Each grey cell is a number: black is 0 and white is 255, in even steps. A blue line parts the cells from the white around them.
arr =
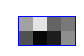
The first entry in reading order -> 162
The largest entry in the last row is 142
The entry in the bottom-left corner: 80

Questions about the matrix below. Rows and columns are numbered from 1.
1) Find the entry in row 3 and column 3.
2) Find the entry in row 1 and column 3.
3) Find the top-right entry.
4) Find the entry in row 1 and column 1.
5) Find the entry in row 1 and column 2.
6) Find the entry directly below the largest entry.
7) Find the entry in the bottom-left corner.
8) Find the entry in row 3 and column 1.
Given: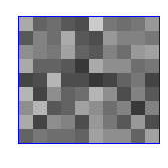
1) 119
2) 110
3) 152
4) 170
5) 99
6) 77
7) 99
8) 142

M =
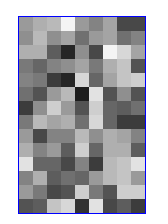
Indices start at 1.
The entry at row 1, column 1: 154
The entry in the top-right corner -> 72
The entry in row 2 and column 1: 143
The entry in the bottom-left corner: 83
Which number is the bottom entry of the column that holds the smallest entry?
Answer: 50
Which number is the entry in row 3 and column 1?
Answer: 175
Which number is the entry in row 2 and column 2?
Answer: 185
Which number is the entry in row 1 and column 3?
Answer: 185
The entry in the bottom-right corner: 60
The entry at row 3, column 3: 93
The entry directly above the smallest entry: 215
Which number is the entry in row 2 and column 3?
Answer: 143
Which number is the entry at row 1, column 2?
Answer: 175
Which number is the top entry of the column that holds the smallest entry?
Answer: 154
